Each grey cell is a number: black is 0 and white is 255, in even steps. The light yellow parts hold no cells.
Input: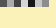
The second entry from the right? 198
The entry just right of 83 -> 171
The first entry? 83

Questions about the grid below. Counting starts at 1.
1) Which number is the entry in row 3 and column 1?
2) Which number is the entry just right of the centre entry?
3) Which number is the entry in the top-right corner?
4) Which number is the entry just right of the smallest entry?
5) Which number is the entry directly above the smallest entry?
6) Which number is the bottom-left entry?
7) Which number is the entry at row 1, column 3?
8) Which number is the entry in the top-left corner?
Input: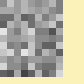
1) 112
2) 140
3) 127
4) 98
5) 112
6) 98
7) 155
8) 140

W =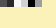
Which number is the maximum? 248
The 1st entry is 81

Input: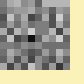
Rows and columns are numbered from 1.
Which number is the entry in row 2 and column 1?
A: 112
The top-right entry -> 182
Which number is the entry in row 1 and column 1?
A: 126
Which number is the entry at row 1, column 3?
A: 182
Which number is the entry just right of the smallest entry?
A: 98
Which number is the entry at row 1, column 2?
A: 170
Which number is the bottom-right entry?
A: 126
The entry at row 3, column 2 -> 194
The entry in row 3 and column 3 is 126
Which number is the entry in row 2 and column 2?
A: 141
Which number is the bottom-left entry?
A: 170
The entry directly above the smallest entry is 206
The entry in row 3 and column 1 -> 82
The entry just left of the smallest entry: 98
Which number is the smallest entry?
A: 16

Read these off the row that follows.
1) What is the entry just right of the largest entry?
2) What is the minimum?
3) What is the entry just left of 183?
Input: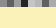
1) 183
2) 35
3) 197

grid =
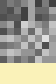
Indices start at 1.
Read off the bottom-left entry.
93
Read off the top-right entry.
64
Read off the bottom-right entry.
149
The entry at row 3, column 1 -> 79
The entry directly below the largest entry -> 79
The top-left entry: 93
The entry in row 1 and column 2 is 123
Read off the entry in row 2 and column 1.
93
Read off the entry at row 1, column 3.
107
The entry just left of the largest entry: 149
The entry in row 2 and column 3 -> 123

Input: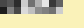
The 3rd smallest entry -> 56
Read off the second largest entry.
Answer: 218
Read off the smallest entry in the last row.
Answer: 28
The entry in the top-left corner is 71
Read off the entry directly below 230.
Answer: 128

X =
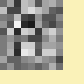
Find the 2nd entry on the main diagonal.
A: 71
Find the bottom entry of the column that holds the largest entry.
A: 98
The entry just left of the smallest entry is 42
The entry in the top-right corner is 135
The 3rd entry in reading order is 56
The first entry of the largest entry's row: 147
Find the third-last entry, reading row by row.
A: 123
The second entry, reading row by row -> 163
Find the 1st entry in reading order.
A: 111
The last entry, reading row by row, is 111
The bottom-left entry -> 111
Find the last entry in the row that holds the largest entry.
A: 111
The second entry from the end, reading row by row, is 175
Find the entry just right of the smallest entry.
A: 163
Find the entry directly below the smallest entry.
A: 191
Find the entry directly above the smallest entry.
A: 56
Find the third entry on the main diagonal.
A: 191
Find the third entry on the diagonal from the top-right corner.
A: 85
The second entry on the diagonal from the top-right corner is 98
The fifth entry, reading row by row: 175
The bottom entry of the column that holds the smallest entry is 123

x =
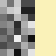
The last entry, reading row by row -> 227
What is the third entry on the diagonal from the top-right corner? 188
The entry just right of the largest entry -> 116
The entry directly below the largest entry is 101
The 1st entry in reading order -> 188
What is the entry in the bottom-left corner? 131
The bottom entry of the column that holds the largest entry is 17
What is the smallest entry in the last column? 17
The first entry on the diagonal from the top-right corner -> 75

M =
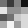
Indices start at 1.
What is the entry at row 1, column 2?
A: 58
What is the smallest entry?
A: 19
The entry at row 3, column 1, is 85
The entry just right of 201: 217
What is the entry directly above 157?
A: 201

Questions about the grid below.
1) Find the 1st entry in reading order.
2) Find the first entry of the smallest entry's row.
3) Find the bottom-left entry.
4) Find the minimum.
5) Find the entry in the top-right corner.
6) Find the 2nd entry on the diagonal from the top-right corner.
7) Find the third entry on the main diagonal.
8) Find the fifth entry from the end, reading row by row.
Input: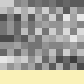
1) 206
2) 230
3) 190
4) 60
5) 90
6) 174
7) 75
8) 90

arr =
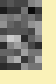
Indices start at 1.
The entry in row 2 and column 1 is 27
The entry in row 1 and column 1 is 70
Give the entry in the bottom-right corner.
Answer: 116
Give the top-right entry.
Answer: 146
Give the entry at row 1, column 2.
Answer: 85
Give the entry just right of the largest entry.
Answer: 187
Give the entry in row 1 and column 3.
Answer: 70
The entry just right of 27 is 54
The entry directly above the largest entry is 85
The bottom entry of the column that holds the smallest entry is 116
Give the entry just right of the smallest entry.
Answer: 54
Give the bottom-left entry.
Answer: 42

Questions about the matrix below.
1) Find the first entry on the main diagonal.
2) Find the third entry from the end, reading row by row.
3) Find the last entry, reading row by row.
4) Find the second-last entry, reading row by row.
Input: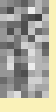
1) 150
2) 166
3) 195
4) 119

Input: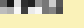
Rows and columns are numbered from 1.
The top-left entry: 103
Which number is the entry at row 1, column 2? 23
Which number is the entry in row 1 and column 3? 220
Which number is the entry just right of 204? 87
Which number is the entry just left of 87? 204

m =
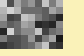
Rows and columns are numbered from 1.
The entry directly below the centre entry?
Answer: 137
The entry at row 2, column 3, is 180
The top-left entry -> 210
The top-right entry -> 180
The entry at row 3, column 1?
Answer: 164
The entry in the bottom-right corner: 50
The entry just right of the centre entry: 38
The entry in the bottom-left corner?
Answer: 50
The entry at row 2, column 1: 180
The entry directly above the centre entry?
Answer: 180
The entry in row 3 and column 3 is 78
